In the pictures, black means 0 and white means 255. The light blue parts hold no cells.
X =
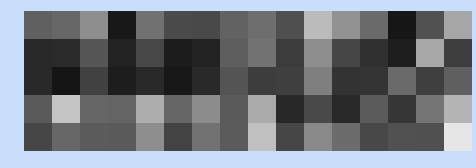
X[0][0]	96
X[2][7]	84
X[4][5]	67
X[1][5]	28
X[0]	[96, 103, 142, 24, 113, 75, 73, 98, 110, 79, 187, 146, 106, 22, 81, 166]
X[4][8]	192
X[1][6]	34
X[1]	[41, 42, 86, 34, 71, 28, 34, 94, 114, 60, 142, 70, 48, 30, 168, 62]
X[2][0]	41
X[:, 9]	[79, 60, 64, 40, 70]
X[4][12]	72
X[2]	[41, 21, 65, 29, 41, 23, 41, 84, 61, 64, 127, 51, 52, 106, 63, 95]
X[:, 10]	[187, 142, 127, 73, 137]
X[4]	[70, 103, 91, 90, 142, 67, 114, 91, 192, 70, 137, 108, 72, 81, 80, 230]
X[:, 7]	[98, 94, 84, 90, 91]
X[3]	[90, 197, 102, 100, 174, 102, 140, 90, 170, 40, 73, 41, 91, 54, 117, 180]

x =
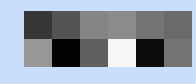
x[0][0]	55
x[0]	[55, 84, 133, 139, 115, 106]
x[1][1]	3

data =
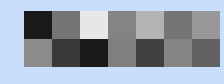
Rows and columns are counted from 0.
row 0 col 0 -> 25
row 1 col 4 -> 65
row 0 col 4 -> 179
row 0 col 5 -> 117

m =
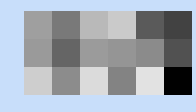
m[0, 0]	159
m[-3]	[159, 121, 185, 202, 90, 66]
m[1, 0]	154
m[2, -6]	206
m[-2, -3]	149
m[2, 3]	131

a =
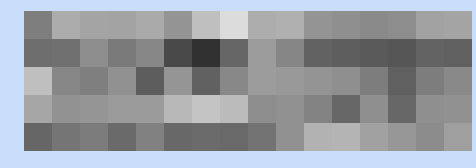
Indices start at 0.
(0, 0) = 126
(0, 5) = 148
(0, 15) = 164
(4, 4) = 129
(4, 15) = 159
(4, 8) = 115
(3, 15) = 145
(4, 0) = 102
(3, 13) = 103
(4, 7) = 105
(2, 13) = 96
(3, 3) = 155
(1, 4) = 135
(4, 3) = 106
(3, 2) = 149
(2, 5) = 149
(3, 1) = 146
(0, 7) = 220
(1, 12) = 90
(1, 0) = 110
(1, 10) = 98
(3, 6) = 196
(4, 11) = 180

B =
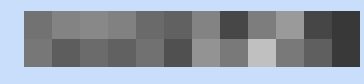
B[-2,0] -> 114
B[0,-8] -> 106
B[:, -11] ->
[131, 93]
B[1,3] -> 97
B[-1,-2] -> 95
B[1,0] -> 119
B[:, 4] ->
[106, 113]

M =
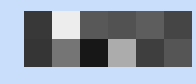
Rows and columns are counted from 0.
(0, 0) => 56
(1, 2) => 23
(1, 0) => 53
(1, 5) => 85

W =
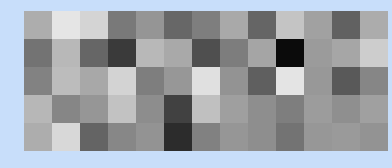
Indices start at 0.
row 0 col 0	173
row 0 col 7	169
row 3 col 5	65
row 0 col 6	126
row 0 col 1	229
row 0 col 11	97
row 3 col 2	150
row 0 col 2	212
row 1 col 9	11
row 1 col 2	102
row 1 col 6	79
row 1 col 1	184
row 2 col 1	188
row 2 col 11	89
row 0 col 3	121
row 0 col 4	149
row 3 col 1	134
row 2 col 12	134
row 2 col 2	168
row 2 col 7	147
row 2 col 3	211

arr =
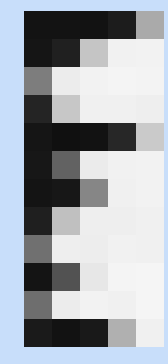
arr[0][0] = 19
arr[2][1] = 236
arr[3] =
[36, 199, 240, 240, 238]
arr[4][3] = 39
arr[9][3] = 244
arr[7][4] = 240
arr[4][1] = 16
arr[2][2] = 242
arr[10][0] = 110
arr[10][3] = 240
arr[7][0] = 31
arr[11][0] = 26
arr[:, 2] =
[18, 197, 242, 240, 18, 235, 134, 238, 237, 231, 242, 25]
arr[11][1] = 18
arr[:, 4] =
[170, 242, 243, 238, 202, 242, 242, 240, 240, 245, 245, 240]
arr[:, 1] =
[19, 32, 236, 199, 16, 98, 23, 192, 238, 82, 236, 18]
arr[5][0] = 23
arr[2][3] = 244

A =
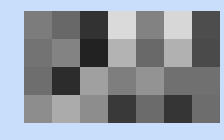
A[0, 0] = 124
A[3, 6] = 109
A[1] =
[115, 131, 34, 179, 105, 177, 74]
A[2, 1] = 44
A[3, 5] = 53
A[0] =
[124, 104, 50, 218, 130, 215, 77]
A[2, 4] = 147

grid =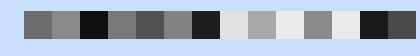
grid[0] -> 108
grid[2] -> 15
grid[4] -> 81
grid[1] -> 137
